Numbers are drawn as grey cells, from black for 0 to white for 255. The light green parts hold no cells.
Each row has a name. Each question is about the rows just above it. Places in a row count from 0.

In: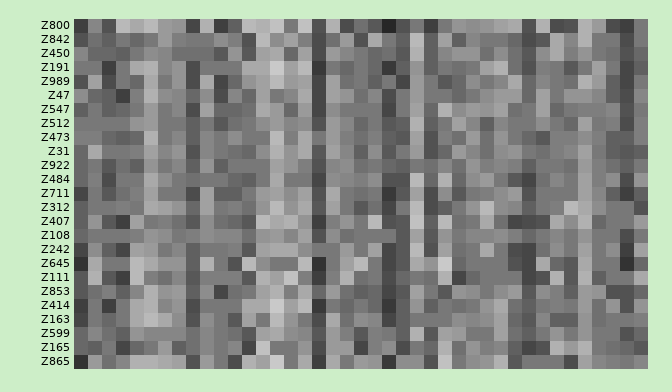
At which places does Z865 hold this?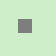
38
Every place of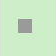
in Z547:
5 14 16 28
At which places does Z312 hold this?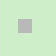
14 24 29 35
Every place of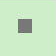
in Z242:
6 9 10 17 18 20 28 30 35 37
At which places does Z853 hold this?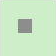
9 28 30 33
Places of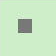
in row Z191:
0 1 3 9 10 11 18 20 26 28 34 36 38

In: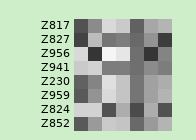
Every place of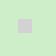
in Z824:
0 1
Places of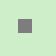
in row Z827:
3
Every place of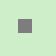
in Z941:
2 3 6

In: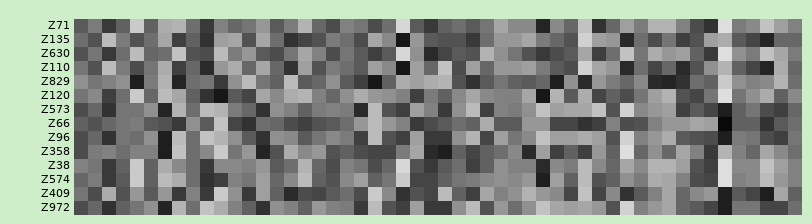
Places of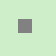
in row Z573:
15 18 25 30
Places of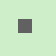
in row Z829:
14 22 31 45
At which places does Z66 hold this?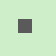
5 9 18 26 30 31 50
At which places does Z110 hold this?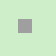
16 21 24 28 32
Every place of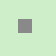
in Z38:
7 10 11 34 37 40 47 48

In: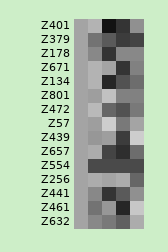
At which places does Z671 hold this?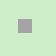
0 2
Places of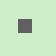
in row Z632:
3
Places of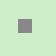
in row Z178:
1 3 4
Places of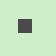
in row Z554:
1 2 3 4

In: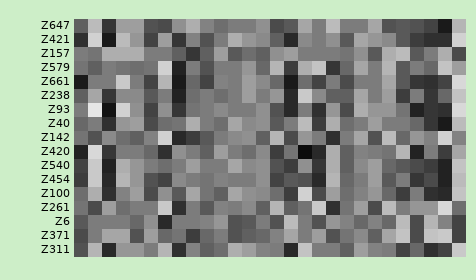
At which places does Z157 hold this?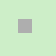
2 3 4 22 26
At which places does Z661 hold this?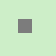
1 2 4 11 18 20 21
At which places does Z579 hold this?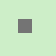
0 3 5

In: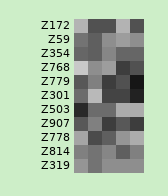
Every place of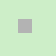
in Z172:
0 3
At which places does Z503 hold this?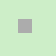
3 4
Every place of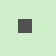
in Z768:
4
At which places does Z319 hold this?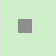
2 3 4
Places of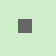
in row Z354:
0 3 4
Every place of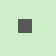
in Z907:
0 3

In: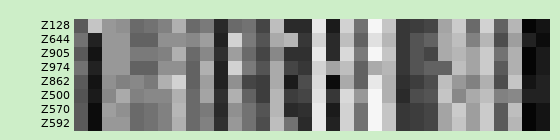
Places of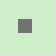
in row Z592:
5 12 15 20
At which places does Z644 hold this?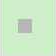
15 22 29
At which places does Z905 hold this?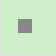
9 14
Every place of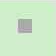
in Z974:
14 21
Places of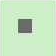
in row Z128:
4 8 11 28
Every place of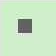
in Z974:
4 5 8 20 25 26

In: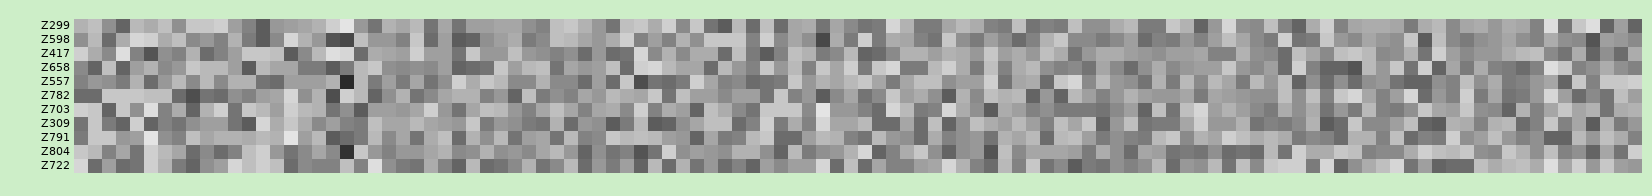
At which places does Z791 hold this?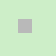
13 17 21 30 35 39 41 48 53 57 68 70 77 85 107
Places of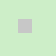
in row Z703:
1 3 12 49 50 51 96 99 106
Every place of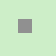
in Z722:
9 22 74 76 80 91

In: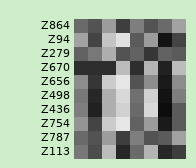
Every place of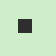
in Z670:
0 1 2 4
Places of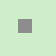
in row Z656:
0 5 7
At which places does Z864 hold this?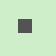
1 5

